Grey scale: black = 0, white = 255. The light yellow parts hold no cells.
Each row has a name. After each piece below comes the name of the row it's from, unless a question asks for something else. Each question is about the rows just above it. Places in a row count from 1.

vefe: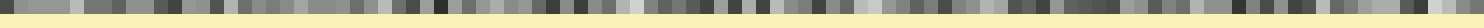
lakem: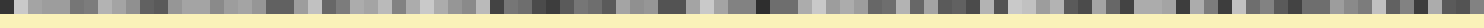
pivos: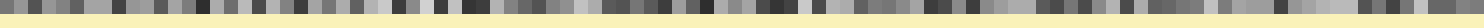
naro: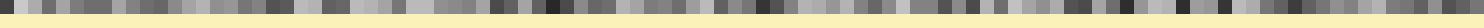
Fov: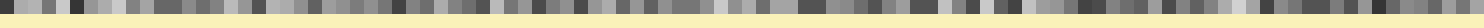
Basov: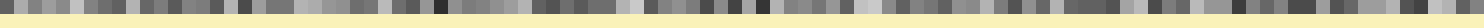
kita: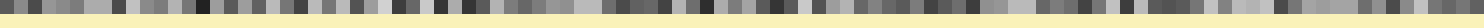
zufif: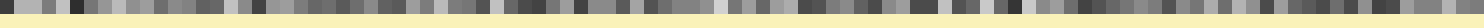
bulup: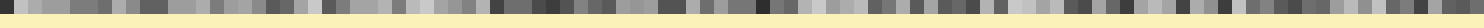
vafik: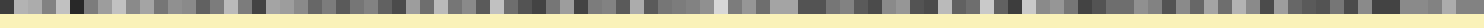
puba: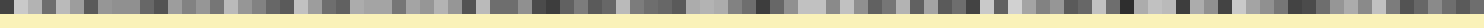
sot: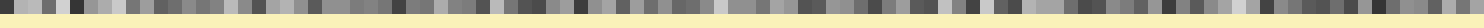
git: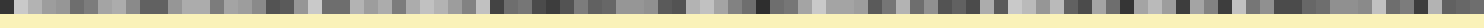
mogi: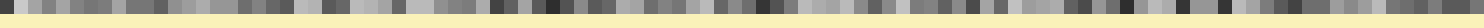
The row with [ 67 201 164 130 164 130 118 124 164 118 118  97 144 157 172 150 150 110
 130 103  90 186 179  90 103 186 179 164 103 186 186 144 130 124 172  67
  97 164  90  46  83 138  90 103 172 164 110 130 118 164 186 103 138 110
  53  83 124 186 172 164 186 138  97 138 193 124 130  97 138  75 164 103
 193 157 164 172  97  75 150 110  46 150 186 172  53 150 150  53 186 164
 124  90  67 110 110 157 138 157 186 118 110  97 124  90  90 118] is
mogi
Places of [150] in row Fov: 7 18 38 43 46 76 98
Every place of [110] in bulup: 8 37 38 51 90 94 106

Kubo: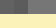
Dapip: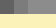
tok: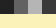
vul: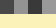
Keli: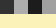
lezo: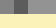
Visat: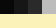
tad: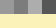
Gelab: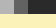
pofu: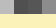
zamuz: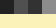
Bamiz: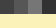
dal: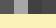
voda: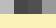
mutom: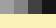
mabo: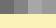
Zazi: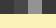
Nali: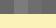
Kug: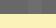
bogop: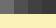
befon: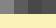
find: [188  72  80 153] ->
voda
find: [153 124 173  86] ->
tad
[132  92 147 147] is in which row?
lezo

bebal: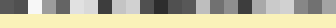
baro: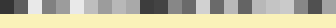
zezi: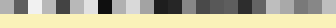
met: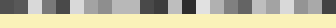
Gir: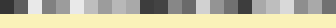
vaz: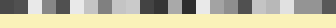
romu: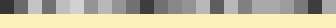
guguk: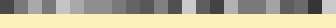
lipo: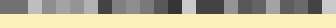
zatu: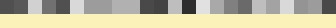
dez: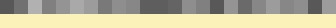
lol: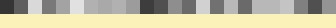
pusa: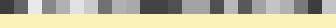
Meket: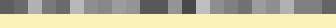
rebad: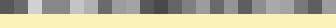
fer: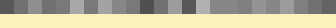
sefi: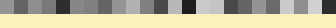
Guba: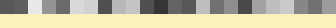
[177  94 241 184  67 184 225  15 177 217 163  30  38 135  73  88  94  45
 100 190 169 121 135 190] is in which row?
zezi
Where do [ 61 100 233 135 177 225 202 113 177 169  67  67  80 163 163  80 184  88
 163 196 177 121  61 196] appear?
pusa
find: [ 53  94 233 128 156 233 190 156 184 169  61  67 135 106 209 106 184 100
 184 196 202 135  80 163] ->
baro
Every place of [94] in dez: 11 12

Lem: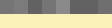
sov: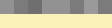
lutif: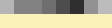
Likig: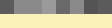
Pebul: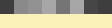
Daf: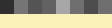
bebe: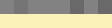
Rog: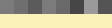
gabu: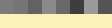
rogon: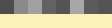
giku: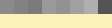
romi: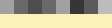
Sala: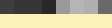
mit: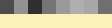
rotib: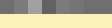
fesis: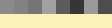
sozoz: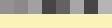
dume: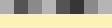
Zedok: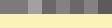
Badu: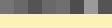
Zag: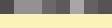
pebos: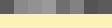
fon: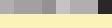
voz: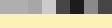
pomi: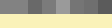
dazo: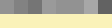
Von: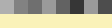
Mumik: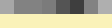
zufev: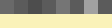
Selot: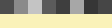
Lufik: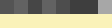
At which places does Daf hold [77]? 7
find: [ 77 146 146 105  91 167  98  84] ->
Zag
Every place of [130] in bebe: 1 3 4 5 7
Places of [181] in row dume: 4 8

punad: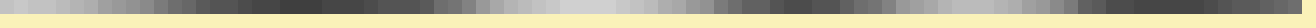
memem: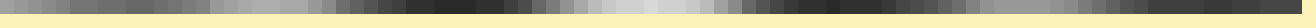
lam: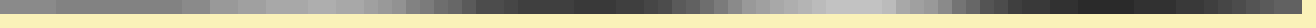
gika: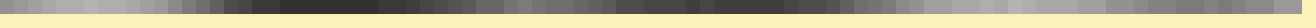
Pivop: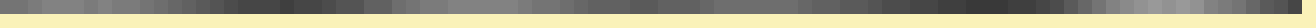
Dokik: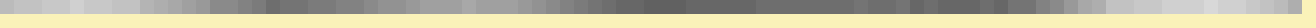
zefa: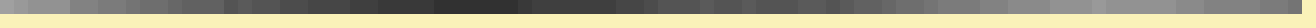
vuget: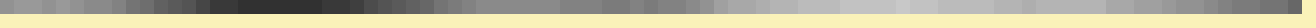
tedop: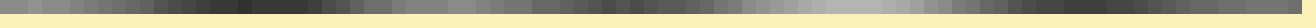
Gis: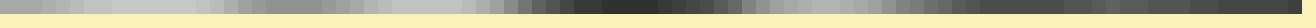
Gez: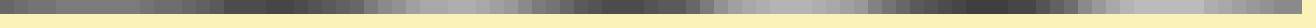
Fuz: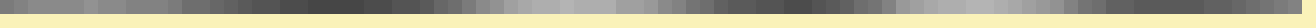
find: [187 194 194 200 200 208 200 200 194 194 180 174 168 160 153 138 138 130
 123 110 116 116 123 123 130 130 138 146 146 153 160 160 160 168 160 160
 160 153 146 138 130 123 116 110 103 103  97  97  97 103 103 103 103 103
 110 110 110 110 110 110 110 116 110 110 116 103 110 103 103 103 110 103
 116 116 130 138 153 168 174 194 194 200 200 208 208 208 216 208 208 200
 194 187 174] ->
Dokik
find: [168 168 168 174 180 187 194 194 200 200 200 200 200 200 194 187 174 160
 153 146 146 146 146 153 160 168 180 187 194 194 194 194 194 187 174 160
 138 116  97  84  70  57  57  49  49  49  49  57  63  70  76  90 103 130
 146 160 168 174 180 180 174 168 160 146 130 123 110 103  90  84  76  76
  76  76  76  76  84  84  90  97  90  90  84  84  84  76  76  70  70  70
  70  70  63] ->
Gis

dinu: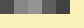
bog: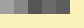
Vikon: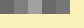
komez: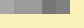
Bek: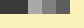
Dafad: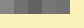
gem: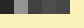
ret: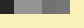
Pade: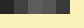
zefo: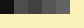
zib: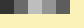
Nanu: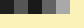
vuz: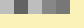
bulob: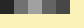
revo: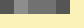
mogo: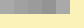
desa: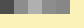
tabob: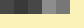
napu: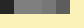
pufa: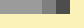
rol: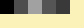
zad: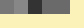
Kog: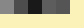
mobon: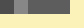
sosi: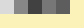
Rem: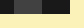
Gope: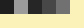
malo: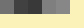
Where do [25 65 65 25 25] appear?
Rem
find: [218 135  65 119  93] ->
sosi
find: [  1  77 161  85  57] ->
rol
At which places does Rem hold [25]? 1 4 5
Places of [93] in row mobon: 3 4 5
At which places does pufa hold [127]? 4

